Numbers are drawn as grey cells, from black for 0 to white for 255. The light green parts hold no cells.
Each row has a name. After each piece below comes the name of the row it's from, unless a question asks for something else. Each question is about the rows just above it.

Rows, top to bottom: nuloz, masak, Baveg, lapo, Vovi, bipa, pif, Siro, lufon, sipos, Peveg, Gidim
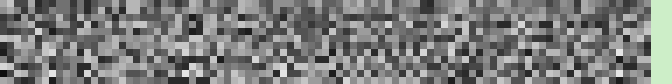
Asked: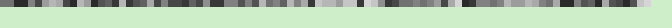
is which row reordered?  sipos
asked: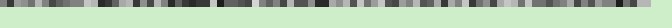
lufon
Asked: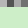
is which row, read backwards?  nuloz
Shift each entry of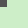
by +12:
[95]
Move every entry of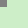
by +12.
[141]
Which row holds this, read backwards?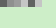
Vovi
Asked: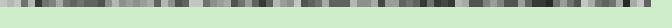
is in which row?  bipa

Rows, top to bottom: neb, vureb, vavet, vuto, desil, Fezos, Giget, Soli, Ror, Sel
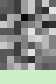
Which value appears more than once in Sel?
[100]
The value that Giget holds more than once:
[129]

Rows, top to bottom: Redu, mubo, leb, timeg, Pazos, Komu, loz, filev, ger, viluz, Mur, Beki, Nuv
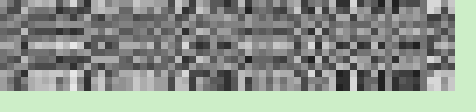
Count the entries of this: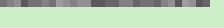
30
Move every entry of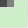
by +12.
[ 86 142]
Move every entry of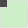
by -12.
[62]
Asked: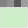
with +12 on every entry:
[142 157 101 169]

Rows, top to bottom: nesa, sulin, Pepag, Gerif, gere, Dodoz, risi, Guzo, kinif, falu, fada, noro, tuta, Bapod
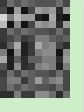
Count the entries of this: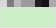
8
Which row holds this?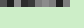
falu
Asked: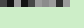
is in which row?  sulin

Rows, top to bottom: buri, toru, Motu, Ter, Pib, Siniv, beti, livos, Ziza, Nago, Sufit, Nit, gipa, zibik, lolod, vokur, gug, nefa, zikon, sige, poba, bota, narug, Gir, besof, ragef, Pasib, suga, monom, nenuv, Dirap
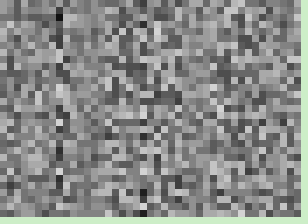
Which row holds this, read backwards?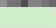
Nit
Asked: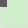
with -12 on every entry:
[79]
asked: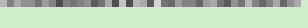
Pib

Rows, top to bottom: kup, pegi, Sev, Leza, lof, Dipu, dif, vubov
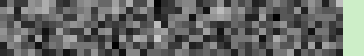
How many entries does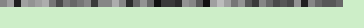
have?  49
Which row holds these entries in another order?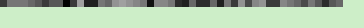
Sev
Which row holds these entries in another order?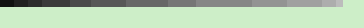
pegi

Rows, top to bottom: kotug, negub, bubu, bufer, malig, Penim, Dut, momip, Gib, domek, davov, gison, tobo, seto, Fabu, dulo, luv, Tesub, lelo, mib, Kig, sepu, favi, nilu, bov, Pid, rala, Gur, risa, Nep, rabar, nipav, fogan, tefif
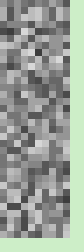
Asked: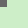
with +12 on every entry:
[115]
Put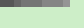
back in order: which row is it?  nilu

